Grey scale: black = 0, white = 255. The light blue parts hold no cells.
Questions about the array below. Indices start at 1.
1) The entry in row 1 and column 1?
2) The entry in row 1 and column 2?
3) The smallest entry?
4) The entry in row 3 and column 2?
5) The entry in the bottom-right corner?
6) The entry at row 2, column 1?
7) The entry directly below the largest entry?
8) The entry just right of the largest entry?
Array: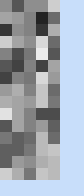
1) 142
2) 86
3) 35
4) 142
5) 186
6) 164
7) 66
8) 86

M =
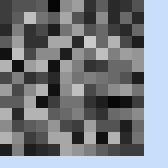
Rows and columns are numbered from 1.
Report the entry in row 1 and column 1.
61
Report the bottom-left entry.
29
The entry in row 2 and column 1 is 61
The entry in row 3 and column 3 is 50
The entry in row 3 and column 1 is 41
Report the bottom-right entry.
61
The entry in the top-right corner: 83
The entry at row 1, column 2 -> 83
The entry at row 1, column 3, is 83
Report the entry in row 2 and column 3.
191
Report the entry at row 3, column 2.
127
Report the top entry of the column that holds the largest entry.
50
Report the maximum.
202
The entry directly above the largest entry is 83
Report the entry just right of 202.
105

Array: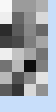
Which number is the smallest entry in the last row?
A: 52
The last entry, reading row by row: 144
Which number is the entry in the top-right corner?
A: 175
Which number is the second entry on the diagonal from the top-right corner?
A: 144
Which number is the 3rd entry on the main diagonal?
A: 135
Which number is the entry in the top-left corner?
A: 248
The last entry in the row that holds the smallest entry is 126
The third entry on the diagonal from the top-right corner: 91
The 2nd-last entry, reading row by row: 216
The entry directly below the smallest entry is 135

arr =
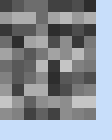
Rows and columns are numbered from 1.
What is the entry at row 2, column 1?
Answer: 153
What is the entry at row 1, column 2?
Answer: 88
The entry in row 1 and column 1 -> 65
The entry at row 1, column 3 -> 109
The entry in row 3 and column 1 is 55
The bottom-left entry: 141
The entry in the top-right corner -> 45
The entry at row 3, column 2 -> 88
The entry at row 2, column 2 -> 174
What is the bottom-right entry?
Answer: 120
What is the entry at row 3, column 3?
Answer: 88

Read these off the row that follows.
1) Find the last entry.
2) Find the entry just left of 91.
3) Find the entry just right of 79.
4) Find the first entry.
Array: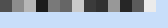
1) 235
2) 38
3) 141
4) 79
